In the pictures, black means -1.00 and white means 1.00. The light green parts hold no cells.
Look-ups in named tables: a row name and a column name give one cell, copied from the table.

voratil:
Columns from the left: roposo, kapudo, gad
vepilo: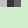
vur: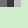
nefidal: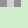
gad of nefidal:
0.13
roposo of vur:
-0.11
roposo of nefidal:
0.16
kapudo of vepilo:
-0.57
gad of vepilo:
-0.22
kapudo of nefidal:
0.63
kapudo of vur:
-0.56

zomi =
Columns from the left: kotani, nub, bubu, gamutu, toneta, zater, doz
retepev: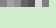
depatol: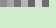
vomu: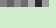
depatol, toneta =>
-0.19
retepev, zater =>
0.72
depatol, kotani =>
0.11
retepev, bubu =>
0.14
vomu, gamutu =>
-0.14
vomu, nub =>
-0.22
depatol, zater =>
0.69
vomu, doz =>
0.21
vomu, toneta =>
0.37
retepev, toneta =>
-0.35
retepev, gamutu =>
-0.21
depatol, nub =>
0.32
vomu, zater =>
-0.65
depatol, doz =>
-0.14
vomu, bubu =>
0.10
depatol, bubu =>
-0.07
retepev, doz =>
0.00
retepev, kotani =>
0.04
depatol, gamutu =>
0.42
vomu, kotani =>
0.01

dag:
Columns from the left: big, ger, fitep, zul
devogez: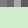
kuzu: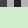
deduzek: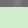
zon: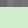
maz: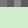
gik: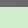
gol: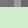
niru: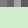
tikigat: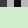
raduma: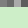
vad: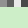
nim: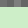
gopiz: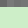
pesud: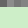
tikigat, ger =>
0.46
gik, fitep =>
-0.16
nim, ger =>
-0.20
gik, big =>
-0.15
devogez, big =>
-0.02
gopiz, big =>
-0.18
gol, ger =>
-0.09
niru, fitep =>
0.27
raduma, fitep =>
0.33
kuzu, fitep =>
-0.72
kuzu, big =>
-0.47
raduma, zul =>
-0.27
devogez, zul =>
-0.27
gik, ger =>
-0.15

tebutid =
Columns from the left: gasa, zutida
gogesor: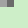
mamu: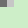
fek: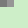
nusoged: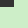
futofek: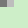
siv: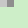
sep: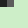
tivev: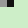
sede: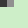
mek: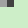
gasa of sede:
-0.56
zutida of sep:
-0.28
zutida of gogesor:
-0.17
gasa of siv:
0.56
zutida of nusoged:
-0.60
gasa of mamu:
-0.14
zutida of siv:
0.11
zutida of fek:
0.18
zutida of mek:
-0.49
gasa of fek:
-0.04
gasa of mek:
0.26
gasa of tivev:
0.19
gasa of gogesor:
0.27
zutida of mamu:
0.55
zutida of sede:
0.13
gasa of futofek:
-0.07
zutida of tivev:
-0.87
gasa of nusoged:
-0.60
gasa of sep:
-0.74
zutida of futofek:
0.48
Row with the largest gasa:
siv

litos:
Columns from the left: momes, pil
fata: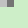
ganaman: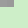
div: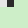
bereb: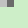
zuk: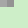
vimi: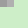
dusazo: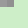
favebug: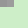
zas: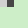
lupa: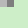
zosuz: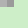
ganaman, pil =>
0.20
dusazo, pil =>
0.13
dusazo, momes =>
0.21
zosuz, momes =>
0.39
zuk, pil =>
0.15
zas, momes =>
0.63
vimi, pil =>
0.38
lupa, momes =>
0.44
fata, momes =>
0.51
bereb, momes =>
0.51
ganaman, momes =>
0.22

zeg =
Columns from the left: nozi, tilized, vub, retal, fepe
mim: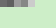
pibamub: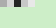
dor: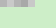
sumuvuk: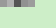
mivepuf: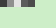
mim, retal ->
0.05
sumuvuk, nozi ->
0.20
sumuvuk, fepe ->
0.22
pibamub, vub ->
-0.71
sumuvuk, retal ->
0.14
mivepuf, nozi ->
-0.53
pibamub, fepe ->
0.82
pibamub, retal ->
0.56
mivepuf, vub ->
0.78
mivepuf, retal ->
-0.28
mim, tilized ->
-0.25
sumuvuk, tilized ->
0.39
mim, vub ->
0.23
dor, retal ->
0.32
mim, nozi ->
-0.15
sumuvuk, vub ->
-0.33

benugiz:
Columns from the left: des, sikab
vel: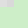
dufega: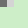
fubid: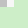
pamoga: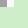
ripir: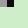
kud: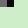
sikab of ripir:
-0.90
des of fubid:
0.51
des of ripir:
0.23
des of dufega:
-0.14
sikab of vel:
0.70
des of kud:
-0.14
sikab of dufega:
0.66
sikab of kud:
-0.92
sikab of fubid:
0.94
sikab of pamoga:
0.96

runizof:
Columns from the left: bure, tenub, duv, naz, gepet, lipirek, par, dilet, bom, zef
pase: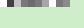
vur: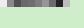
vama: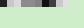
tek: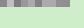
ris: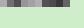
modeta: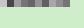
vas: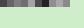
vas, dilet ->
0.12
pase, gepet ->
-0.15
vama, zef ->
0.76
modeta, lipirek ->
0.16
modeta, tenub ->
-0.44
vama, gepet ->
0.10
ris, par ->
-0.36
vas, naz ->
-0.13
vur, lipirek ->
-0.02
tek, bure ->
0.08
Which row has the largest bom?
vama

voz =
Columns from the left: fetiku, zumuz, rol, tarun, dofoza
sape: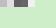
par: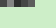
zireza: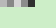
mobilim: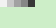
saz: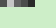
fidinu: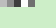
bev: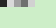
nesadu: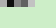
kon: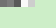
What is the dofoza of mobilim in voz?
-0.57
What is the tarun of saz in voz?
-0.40
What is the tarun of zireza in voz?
0.10
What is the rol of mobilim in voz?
0.27
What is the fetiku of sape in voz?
0.49
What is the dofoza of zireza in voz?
-0.62
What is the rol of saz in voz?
-0.23
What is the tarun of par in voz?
-0.45
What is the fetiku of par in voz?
-0.44
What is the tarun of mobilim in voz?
0.05
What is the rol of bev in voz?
0.25
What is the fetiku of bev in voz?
-0.71
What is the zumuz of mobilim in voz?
0.57

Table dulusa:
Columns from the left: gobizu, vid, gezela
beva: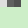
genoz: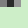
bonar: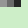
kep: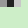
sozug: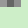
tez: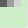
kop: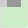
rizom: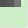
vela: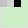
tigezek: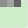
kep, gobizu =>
0.19
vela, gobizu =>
0.51
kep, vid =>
-0.73
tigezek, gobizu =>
0.11
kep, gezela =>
0.57
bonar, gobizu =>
0.17
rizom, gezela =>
-0.08
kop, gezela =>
0.20
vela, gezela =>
-0.96
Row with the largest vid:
vela

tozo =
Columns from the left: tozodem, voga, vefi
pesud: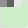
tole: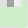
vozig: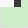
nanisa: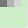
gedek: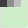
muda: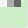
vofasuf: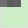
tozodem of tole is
0.76
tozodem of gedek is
-0.52
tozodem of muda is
0.93
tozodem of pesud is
0.13
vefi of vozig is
-0.53
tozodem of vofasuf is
-0.13
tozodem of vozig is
0.95
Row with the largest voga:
vozig

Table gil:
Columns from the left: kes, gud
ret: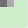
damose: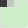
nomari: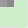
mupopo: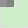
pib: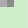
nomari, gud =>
0.08
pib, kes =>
0.35
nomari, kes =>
0.21
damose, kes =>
-0.55
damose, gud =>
0.56
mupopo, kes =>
0.13
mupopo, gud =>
0.03
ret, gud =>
0.35
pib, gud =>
0.10
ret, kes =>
-0.12
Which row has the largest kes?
pib

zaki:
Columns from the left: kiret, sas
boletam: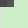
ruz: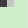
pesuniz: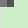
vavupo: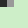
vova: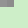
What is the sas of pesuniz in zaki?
-0.36
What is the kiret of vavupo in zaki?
-0.67
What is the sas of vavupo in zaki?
0.20
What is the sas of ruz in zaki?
0.56
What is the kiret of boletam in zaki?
-0.42
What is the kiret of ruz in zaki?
-0.53
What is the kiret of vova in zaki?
0.15
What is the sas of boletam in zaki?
-0.33
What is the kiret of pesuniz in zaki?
-0.05
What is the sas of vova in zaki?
0.10

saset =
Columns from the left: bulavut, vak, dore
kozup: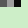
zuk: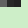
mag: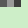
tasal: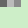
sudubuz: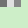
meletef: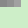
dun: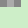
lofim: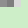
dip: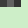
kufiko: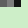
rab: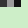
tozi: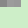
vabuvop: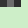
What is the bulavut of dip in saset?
-0.53
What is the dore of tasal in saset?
0.09
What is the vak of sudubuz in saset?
0.76
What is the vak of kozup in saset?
0.25
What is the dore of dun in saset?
0.05
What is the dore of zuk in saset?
-0.73
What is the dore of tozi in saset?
0.20
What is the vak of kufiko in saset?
-0.02
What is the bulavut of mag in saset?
-0.31
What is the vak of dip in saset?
-0.23
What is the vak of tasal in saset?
0.47
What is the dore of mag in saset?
-0.51
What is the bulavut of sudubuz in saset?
-0.11
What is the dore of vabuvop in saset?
-0.65

